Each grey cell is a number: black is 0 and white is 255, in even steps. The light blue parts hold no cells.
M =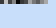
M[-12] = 58
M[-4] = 118
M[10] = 134
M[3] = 130

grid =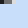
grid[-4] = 29
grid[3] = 220

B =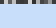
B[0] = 62
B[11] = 88
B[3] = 189
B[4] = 61
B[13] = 60

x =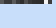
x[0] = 89
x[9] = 45
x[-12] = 58
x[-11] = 57

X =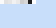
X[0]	250
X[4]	233
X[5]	206
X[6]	215

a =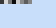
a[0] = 56
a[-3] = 137
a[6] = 93
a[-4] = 206

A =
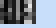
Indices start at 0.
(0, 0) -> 124
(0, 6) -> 139
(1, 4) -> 141
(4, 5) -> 19
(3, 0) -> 65
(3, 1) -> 43
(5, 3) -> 26
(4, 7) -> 114
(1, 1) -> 6
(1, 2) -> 64
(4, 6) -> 107
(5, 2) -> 27
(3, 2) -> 73
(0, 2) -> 58
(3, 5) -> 48
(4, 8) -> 50

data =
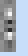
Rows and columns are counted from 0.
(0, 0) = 142
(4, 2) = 170
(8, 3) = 167
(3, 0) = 121
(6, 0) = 147
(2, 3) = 138
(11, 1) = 124
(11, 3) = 132
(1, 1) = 138
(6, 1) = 122
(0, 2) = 116
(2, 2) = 191
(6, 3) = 130
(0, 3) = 136
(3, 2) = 245

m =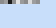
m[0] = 140
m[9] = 144
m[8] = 157
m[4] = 227

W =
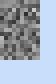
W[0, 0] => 134
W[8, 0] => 71
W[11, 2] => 124
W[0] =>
[134, 142, 148, 152, 122, 87, 161, 133, 142, 119]
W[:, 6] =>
[161, 111, 159, 46, 102, 139, 101, 145, 145, 157, 119, 113, 87, 100, 173]
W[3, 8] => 75
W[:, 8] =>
[142, 89, 203, 75, 79, 135, 156, 108, 61, 111, 111, 176, 167, 109, 152]
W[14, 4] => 124
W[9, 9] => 90
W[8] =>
[71, 88, 73, 157, 120, 65, 145, 117, 61, 164]
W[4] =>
[52, 139, 153, 109, 56, 167, 102, 83, 79, 107]
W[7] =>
[120, 173, 167, 124, 146, 96, 145, 121, 108, 112]
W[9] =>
[186, 58, 119, 135, 73, 140, 157, 95, 111, 90]
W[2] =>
[106, 125, 81, 185, 78, 141, 159, 80, 203, 103]
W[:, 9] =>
[119, 82, 103, 179, 107, 73, 178, 112, 164, 90, 66, 114, 153, 135, 163]
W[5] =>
[100, 115, 74, 58, 129, 169, 139, 109, 135, 73]
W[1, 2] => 150
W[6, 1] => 138
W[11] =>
[155, 74, 124, 80, 149, 90, 113, 111, 176, 114]
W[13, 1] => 141
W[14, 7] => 87
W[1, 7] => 95

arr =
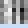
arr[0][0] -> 125
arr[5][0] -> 129
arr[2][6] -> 117
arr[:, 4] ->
[173, 172, 181, 183, 218, 216]
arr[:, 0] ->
[125, 109, 157, 121, 136, 129]
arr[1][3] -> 129
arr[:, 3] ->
[101, 129, 41, 103, 96, 99]
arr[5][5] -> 86
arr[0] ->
[125, 229, 196, 101, 173, 101, 154]
